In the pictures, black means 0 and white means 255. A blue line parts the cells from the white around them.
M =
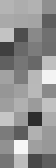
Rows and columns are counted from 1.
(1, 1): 180
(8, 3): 155
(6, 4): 243
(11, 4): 152
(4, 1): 63
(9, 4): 171
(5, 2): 118
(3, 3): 137
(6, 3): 184
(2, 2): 166
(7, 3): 185
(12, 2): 188
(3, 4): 112
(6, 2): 124
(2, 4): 94

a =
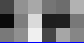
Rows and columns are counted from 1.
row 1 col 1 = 70
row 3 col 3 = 240
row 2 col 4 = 30
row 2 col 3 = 218
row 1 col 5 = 109

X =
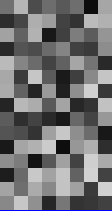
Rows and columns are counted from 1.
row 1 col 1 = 113
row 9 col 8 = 152
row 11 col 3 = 177
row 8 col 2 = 184
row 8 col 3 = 172
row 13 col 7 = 210
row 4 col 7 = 58
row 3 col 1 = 162
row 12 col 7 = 207
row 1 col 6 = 110
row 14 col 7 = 58
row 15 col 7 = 55
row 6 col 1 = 168
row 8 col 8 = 194
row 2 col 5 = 66
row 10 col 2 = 77
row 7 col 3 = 36
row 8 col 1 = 36
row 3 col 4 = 24
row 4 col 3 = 76
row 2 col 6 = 51
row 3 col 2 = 98
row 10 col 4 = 160
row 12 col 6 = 66
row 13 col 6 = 98
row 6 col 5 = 26
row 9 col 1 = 92
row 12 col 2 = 124
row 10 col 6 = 142
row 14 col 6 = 161
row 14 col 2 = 111
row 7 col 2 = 98
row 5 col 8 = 41

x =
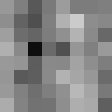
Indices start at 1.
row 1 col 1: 152
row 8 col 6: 174
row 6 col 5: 178
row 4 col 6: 150
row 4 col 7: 128
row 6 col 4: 138
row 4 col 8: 154
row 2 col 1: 142
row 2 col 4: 127
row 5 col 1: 153
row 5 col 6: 163
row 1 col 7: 124
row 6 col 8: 107
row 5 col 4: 137
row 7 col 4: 127
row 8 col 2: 131
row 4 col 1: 176
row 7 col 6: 184
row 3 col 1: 159

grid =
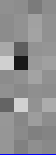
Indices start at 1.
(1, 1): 144
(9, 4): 141
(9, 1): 151
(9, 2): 135
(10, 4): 132
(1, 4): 140
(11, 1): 150
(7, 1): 145
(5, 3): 154
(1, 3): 123
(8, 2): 209
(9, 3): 157

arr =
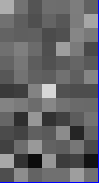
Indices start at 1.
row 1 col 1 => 174
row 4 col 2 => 127
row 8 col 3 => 108
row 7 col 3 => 131
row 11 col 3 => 153
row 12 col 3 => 12
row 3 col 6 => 134
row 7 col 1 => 58
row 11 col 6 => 119
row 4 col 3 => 107
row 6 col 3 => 97
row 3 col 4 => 75
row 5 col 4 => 81
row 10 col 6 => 37
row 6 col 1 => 87
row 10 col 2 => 67
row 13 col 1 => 78
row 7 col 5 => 81
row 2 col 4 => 100
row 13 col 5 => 112
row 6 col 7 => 133
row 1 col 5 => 109
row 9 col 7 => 115
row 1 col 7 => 97
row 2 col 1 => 113
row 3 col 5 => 80
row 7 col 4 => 215
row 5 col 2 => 119
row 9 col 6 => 92
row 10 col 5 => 140

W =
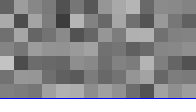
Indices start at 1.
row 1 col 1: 98
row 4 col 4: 147
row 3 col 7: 102
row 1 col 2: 157
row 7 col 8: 160
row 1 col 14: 131
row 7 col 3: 118
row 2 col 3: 164
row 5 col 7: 136
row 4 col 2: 118
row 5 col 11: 180
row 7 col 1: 128
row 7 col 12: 162
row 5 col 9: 130
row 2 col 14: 97
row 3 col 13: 129
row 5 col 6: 142
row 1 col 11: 105
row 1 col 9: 169
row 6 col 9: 115
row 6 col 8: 104
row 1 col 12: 139
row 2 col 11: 84
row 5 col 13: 101
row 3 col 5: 138
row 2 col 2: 77
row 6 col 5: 96
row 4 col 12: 134
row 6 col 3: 150
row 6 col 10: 149

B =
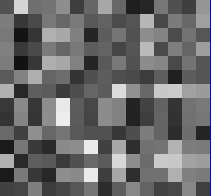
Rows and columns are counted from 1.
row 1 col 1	82
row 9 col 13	50
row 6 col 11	60
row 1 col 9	103
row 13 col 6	138
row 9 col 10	34
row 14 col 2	69
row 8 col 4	141
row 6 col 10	74
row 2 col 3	73
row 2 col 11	183
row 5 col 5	167
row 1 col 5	142
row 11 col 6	141
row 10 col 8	81
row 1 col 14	63
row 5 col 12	134
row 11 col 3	57
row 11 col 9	168
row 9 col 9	129
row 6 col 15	85
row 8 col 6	92
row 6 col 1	91
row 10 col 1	105
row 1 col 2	212
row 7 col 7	101
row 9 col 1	52
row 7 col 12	200
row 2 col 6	122
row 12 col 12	202
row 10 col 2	64
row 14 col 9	94
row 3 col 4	176
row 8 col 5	233
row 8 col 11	66
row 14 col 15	64
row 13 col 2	122

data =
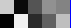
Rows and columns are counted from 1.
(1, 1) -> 205
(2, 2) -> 241

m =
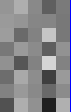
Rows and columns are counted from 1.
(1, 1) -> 149
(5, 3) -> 130
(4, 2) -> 154
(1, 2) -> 174
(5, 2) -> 86
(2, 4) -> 133
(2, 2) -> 149
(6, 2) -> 169
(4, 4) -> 94
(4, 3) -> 139
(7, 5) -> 139
